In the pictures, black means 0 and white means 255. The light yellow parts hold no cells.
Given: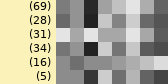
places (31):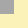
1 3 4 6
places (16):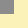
0 2 3

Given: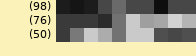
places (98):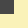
3 5 6 8 9
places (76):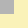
9
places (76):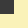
0 1 2
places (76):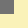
4
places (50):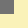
4
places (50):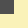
7 9

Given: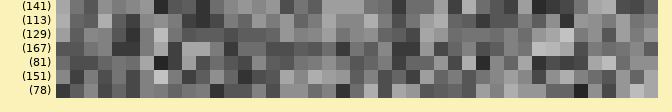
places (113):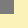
8 12 15 18 23 33 39
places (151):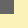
12 24 27 41
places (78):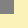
6 14 19 31
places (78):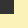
11 20
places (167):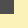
15 16 30 37

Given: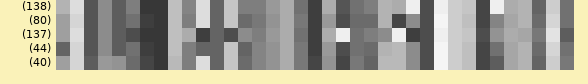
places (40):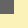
11 22 34
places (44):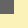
0 10 11 13
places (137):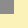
3 13 23
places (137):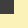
10 18 25
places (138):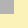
0 23 33

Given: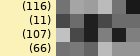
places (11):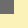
1 4 5
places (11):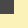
0 3
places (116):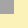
1
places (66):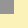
4 5
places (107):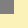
3 5
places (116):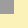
2

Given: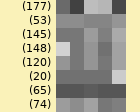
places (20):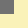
0 1 2 3
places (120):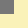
1 3
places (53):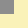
0 1
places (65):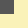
0 1 3 4
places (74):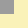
0

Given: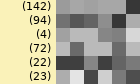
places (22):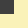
0 1 3
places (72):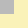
0 2 3 5
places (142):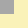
1 3 4
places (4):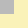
1 2
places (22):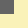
4
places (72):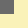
1 4

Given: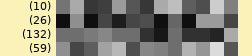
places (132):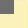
0 1 4 5 8
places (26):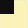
0 2 7 9
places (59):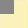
6

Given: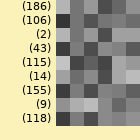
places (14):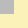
5
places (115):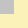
0

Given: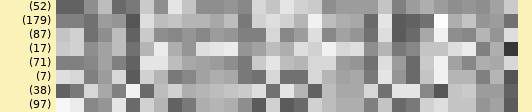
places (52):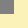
24
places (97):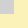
6 15 18 26
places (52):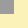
20 21 22 25 27
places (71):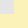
6 7 15
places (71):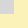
18 19 32
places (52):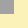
31
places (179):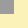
3 31

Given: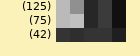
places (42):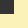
0 2 3
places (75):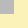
0

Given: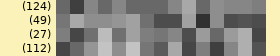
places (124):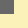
0 3 5 6 7 10
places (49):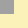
5 9
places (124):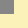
2 4 8 12 13
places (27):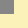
8

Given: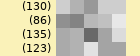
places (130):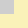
0 3 4
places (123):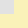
2
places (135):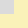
4

